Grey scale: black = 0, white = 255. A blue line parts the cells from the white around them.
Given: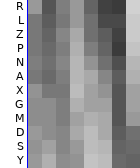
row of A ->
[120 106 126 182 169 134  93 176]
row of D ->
[153 141 134 169 188 169  93 112]
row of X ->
[147 120 120 188 161 147  85 161]

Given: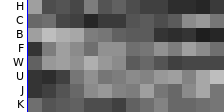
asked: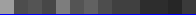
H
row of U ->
[ 52  45  64 118 145 118 125 139 131 152 159 131 167 190]
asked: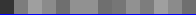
F

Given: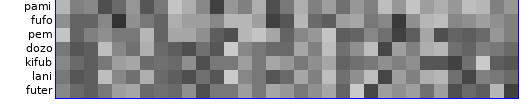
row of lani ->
[120  86  94 189 135 112 174 106  94  79 112  86 202 135 120  86 106 166
 128 189 112 143 189  71 158 128 174 182 112  71 128 120 106]
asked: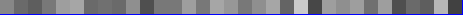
futer
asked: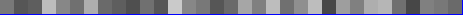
lani

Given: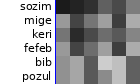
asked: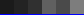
sozim
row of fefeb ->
[153  68 109 159  62 172]
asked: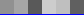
bib
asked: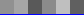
pozul

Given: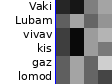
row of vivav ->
[ 62   9 156 180]
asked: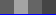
lomod
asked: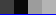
vivav
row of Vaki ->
[ 38  22 127 164]

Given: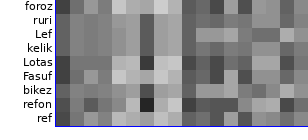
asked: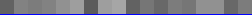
kelik
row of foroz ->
[ 65 111 152 124 198 173 166 205 179  91 104  73 158  79 152 145  98 137]
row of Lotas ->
[ 65 118 118 118 179 185  58 191 198  73  98  73 111  98 166 166  79 118]

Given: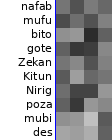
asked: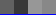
poza
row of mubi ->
[144 151 192  90]

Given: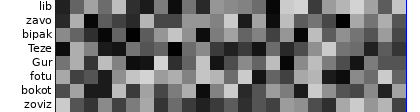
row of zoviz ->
[203  84  53 138  65 124 168  53 108  59  33  59  92  47  84  65 156 144
  77  47 168 203 150 181  65]
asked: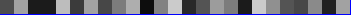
bokot
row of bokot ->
[ 77 162  27  27 189  59 162  71 124 174  13 130 203  41  84 156 124  27
 203 144  84  71 138  33 162]

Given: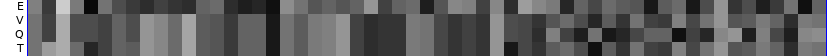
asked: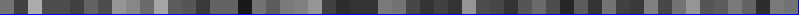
V
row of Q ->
[115  65 172  77  77  65  99  77 149 135 107 165  92  85  58  99  99  24
 115  92 122 128 149  65  45  52  52 122 115  71  52  65  52 149  77  71
  45 128  65  30 115  24  38  71  99  99  16  65  38 135 149  30 128  71
  30 135 141]

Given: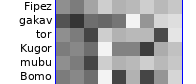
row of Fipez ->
[143 124 164 206 178 185 206 185 199]
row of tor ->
[143 124  69 206 178 185 185  75 229]
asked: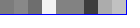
Kugor

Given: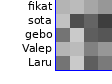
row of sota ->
[194  78 100  62]
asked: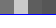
gebo
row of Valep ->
[180 187 129 151]
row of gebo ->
[116 202  94  86]
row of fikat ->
[180 187 166 151]

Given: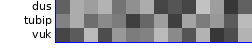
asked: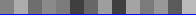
tubip
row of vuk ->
[ 69  91 186  77 152 123 130 186 138  85 179  55  77 179]
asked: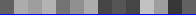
dus

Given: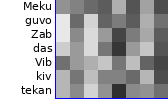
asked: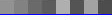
Meku
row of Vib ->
[112 154 175 197 118 190  99  69]
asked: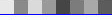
Zab

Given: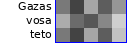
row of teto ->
[121  67 166  93 194]
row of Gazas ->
[121  67 166  93 150]

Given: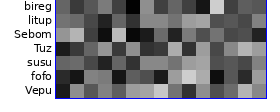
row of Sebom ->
[149 180  64  14 186   8  27 107  34 123  79 115  72  79  34]
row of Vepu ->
[ 27 143  87 130  94 157 164 199 115  50 143  79 107 180 136]
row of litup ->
[115 107  72  34 101  50 136 136 115 157 164  79  87  72 130]
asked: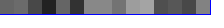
susu
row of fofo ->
[ 42  21 130 123  21  94  79  27 157 206 172  14  87  42 157]

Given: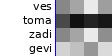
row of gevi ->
[210 192 150 218]
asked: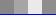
zadi
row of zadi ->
[135 165 234 142]

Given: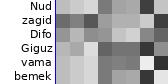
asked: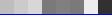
vama
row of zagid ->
[108 128  87 157 177 177 203  63]
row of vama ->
[189 203 215 122 128 122 237  49]

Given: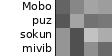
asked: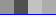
sokun
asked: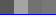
puz
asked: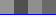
mivib

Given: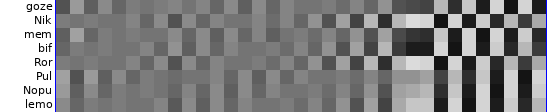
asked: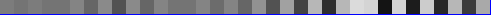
Nik
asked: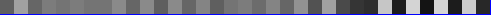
mem
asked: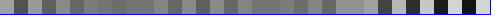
Pul
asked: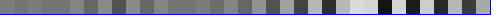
Ror
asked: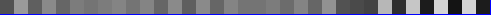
goze
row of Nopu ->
[154  95 138 102 124 116 124 116 102 132 102 138  95 138 102 132 116 116
 124 108 132 102 146  82 161 169 183  46 198  28 212  20 212  28 204]

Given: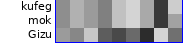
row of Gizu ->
[155 135 199  93  73 106  44 212 112]
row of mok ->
[142 177 155 128 193 212 169  57 162]
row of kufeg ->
[142 177 155 128 193 212 169  57 205]

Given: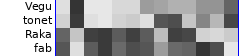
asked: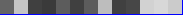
Raka
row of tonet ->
[210  58 223 231 210 203 223  86  78 197 133 183  71]
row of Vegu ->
[223  52 231 231 216 216 156 164 177 177 148 148 100]
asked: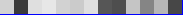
tonet
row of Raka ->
[100 197  64  58  92  64  92 189  64  71 210 216 203]

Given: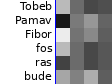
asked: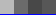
fos
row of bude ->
[166 129 173  94]
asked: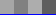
bude
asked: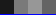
Pamav
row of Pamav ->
[ 25 122 151 100]

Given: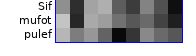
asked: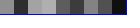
Sif
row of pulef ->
[182 125 151  99   9  53 137 106  87]
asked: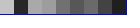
mufot
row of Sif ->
[143  46 163 175  93  60 131  81  15]

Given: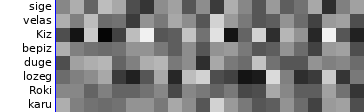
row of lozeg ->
[108 128 141 168  59  33  86 168  39 189 210  78  66  20  27 218 128  46
  59 202  53 121]
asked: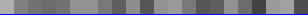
bepiz
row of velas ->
[174 128 189 108 114  59 147 121 168 141  86 210 154 121  86  94 147 108
  66 154 161  78]
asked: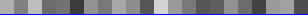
velas
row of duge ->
[ 78 161 174 182 100 128 174 182 121 141  46 168 121 108 195 114  86  86
 147 128 135 108]

